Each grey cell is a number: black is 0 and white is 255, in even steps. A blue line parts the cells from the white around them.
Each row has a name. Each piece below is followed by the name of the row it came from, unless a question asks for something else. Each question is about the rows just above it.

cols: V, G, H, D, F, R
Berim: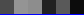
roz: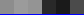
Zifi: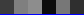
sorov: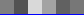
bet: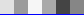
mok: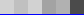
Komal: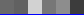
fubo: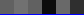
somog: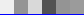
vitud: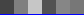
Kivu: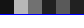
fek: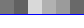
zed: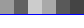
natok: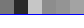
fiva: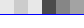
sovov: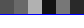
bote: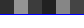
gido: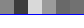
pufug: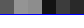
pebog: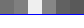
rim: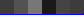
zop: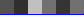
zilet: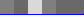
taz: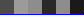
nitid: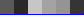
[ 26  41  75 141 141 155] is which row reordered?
taz
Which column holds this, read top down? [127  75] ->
V
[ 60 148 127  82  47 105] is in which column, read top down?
G

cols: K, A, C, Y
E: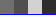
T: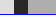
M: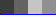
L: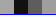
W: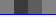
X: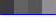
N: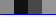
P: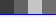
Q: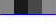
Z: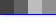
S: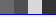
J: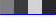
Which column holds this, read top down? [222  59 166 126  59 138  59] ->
K
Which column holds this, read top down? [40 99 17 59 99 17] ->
A
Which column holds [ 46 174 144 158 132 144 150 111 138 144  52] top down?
Y
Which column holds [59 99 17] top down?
A

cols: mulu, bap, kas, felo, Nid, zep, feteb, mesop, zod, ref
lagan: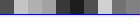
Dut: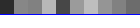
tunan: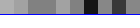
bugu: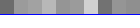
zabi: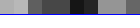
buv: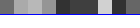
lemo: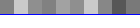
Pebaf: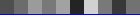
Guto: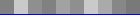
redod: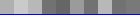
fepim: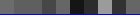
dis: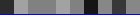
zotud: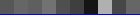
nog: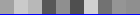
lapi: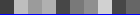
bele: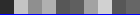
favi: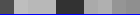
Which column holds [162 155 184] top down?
bap
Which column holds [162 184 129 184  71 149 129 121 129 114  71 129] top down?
felo
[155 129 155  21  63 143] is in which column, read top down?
zep

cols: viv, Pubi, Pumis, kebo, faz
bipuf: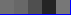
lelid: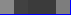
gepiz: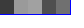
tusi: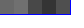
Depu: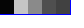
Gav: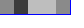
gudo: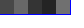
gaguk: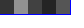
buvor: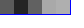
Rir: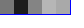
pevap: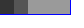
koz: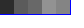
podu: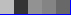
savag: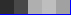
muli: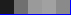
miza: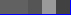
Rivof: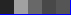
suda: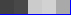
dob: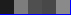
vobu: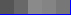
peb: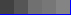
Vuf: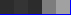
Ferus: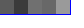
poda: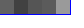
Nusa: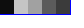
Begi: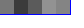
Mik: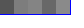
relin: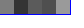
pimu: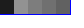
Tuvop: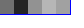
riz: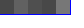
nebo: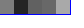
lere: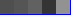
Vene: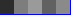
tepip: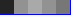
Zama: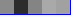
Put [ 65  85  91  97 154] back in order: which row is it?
poda
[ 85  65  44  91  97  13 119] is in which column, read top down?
viv
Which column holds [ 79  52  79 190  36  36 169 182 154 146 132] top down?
kebo
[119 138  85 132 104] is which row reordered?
vobu
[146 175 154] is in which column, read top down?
Pumis
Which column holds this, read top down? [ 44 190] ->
viv
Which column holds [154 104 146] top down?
Pumis

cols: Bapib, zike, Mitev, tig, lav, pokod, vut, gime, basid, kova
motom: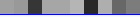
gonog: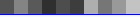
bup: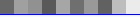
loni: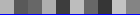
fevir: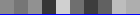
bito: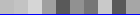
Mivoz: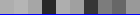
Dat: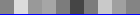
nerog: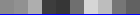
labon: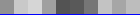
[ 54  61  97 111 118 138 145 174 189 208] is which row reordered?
fevir
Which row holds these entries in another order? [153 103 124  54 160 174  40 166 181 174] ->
Mivoz
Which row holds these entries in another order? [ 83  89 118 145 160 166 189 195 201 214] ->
labon
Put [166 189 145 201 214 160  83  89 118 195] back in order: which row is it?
labon

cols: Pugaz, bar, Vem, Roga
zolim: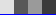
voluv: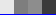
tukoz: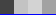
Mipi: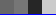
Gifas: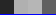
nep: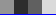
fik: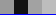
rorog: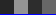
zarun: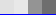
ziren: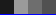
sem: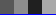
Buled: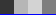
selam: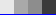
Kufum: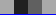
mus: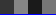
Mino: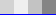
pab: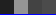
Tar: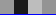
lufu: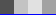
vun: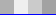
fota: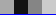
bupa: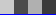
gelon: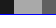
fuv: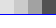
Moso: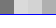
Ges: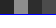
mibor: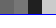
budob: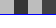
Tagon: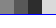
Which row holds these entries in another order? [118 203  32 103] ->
mibor
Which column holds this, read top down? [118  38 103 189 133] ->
Pugaz
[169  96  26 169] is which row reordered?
gelon
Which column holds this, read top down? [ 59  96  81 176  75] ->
Roga
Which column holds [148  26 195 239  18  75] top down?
bar
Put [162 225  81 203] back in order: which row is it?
fuv
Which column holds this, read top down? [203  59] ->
Roga

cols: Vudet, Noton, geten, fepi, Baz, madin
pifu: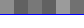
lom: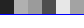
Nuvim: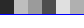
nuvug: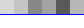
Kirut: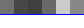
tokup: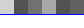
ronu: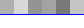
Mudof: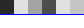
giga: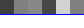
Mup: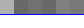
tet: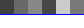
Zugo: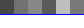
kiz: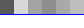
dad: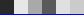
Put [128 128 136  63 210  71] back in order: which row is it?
giga
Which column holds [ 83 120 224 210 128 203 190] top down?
Baz
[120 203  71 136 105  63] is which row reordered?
tet

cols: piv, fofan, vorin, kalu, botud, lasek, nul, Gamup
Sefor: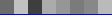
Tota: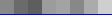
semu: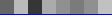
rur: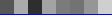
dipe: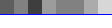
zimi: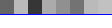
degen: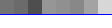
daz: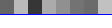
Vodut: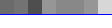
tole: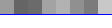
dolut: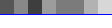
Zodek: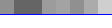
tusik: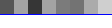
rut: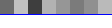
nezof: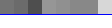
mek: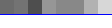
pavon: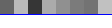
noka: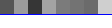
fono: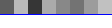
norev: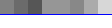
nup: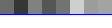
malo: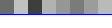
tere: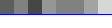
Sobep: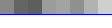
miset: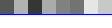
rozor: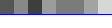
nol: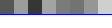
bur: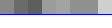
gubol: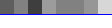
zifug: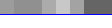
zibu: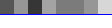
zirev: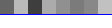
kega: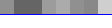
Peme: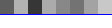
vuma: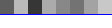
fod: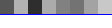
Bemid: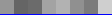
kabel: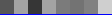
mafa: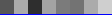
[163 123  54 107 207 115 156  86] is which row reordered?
noka
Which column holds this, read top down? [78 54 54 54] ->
vorin
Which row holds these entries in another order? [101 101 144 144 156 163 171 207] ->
Zodek

